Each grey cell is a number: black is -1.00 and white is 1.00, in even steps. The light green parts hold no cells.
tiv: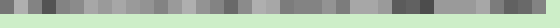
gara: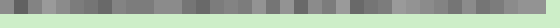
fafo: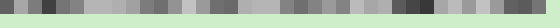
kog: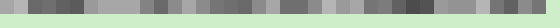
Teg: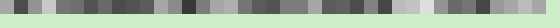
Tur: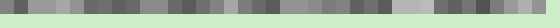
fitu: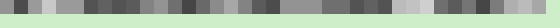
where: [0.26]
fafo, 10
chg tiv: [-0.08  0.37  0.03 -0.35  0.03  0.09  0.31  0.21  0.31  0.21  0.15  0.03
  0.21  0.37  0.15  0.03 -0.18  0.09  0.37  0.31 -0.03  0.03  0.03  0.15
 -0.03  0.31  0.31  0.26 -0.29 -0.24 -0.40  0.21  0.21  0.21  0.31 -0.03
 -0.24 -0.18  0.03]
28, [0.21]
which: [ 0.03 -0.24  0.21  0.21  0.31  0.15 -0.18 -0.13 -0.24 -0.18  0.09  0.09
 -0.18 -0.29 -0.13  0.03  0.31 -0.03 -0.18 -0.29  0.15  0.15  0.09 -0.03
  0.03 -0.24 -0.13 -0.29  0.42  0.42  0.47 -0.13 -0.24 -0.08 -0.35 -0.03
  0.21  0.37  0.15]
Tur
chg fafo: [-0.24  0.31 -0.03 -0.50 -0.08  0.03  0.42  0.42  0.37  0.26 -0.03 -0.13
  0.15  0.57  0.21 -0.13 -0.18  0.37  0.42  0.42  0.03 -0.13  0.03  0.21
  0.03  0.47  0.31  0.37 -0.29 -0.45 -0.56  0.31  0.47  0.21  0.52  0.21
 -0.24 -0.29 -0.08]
14, [0.52]
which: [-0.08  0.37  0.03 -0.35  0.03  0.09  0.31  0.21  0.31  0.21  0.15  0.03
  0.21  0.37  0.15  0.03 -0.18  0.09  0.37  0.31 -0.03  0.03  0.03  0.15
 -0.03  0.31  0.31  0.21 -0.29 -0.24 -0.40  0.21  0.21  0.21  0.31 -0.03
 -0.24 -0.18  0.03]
tiv

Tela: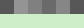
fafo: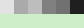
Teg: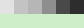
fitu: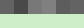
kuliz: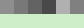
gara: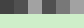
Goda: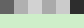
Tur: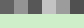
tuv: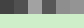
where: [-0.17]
Tela, 4
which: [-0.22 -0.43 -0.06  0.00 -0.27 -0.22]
fitu
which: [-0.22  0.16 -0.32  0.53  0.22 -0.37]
Tur
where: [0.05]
Tela, 5
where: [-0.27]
fitu, 5

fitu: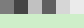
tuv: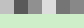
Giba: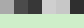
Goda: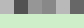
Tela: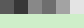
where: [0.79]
Tela, 6
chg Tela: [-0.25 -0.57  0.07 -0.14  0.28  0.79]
1, [-0.30]
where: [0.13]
tuv, 3
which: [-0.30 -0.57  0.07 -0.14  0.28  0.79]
Tela

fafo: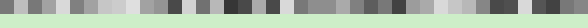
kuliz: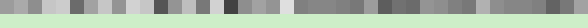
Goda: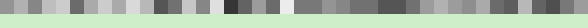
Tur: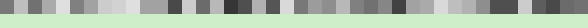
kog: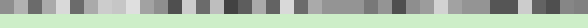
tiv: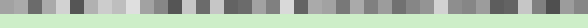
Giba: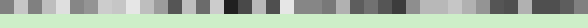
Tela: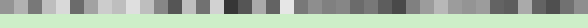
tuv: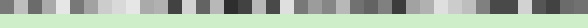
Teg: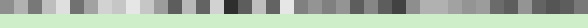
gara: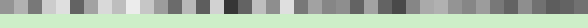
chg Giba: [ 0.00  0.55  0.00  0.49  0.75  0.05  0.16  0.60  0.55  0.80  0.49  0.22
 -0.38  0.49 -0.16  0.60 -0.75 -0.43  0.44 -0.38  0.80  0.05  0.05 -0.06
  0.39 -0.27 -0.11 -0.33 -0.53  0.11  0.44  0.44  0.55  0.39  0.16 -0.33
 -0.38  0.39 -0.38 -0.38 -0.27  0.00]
13, [-0.33]
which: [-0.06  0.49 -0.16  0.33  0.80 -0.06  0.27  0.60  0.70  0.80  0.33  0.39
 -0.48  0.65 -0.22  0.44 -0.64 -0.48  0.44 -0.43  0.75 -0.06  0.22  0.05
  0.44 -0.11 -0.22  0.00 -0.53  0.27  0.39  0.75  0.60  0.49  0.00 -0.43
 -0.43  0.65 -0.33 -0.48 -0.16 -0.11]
tuv

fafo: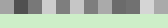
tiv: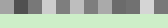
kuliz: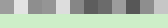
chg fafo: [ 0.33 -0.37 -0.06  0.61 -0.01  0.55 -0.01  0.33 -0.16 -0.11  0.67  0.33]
1, [0.28]
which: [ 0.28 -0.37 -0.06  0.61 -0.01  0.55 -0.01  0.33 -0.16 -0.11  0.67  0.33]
fafo
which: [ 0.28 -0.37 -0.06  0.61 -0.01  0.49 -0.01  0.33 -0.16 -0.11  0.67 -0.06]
tiv
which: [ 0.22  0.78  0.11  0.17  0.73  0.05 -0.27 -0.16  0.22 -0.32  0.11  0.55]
kuliz
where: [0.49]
tiv, 6

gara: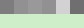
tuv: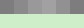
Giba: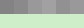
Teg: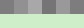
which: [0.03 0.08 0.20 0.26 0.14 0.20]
Giba
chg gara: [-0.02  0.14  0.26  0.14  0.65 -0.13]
3, [0.20]
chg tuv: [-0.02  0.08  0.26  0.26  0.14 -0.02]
3, [0.20]
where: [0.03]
Giba, 1
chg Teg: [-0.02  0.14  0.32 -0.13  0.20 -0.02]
4, [-0.08]
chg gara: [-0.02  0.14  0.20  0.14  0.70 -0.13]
5, [0.65]

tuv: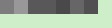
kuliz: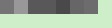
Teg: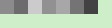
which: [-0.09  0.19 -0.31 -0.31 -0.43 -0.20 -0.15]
kuliz
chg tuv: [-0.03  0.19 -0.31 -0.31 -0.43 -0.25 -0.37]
6, [-0.20]
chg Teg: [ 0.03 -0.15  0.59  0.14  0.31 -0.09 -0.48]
1, [0.09]
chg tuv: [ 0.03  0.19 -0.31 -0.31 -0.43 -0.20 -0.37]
1, [-0.03]
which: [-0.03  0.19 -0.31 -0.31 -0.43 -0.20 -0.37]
tuv
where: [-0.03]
tuv, 1

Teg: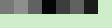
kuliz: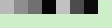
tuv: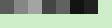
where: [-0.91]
kuliz, 7
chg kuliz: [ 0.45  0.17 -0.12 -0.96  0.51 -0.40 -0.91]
2, [0.11]
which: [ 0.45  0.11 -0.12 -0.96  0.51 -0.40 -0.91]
kuliz
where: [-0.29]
tuv, 1

